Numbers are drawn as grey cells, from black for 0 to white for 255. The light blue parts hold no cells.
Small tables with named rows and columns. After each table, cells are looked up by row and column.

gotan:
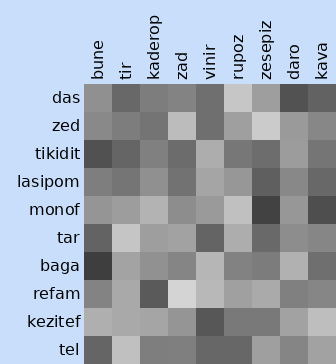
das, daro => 82
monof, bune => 149
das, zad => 131
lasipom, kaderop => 144
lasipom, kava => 104
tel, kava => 162
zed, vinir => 111
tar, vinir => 100
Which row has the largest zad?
refam

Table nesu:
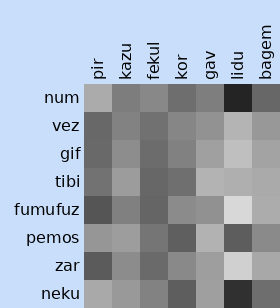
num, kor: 110
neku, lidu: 48
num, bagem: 103
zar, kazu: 140
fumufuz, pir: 85
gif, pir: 105
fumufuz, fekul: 101
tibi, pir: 114
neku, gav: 159

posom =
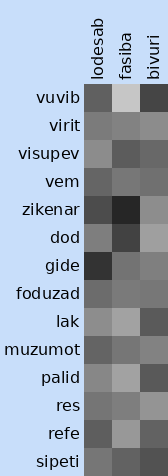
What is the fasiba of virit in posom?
130
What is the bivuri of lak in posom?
90
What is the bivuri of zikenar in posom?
141
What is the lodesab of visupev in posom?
140
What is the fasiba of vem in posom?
119
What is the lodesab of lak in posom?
141
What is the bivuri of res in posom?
148
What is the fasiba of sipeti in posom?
98
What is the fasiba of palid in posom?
162
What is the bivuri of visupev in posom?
104
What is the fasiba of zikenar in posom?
38
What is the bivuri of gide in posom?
127
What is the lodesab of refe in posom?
94
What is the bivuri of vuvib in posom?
69
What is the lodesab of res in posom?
117
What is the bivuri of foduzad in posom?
119
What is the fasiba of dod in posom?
66

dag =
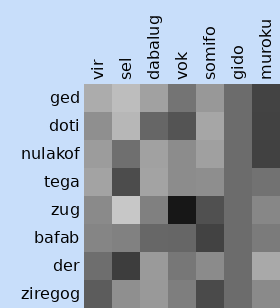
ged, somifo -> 152
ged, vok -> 116
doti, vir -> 143
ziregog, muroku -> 138
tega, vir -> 163
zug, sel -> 199
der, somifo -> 139
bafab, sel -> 129
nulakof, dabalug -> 161
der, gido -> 108
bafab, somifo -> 66
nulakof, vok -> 140
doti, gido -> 108
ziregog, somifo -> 74
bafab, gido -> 108
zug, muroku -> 135
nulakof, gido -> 108
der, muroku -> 169

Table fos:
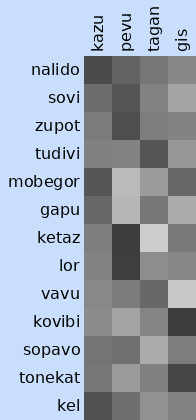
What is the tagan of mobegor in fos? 155
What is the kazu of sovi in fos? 108
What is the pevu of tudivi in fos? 130
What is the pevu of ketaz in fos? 61
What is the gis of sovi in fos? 164
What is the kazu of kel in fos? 81
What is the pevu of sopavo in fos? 112
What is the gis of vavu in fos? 200
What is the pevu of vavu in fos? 123
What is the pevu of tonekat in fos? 154
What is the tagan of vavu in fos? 104
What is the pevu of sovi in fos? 85
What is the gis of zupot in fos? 131

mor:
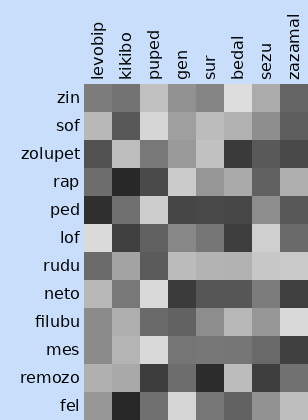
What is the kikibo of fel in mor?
39
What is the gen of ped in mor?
70
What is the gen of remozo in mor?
109
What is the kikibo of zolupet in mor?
189
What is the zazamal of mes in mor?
64
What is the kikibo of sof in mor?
88
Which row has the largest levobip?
lof

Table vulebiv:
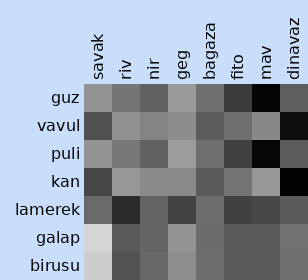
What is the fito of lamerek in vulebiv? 64
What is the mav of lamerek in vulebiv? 72
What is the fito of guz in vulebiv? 59
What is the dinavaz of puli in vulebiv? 92
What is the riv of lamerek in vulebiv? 42
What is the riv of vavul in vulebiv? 145
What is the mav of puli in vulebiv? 7
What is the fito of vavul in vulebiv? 111
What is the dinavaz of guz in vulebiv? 94
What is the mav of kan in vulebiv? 152
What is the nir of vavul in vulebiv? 132
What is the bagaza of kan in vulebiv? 90
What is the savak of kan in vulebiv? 70
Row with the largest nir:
kan

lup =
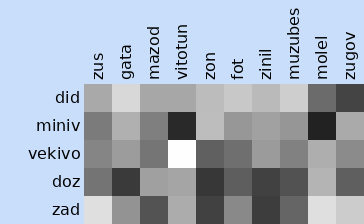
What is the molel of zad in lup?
223
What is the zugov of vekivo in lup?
139
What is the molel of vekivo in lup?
174
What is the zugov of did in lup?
68
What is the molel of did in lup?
107
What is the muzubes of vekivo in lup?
129
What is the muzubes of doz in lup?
82
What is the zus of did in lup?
169
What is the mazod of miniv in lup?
127
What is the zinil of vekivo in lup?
155
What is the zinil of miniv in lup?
161
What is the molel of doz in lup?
180
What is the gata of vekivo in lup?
156
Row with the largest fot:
did

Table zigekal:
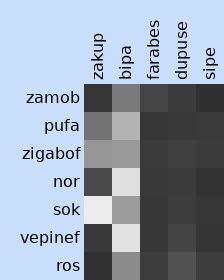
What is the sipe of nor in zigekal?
51
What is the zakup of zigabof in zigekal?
150
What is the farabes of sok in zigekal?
55
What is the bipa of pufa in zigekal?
179
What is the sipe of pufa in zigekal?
58
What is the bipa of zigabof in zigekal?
154

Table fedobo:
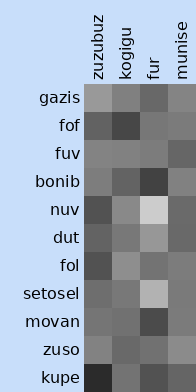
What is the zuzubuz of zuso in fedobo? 130
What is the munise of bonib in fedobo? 129
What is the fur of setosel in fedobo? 178
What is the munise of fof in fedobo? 123
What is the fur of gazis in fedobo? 104
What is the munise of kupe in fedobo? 101
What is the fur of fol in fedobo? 115
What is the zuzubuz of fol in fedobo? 82
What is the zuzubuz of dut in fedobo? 99
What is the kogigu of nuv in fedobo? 137
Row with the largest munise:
zuso

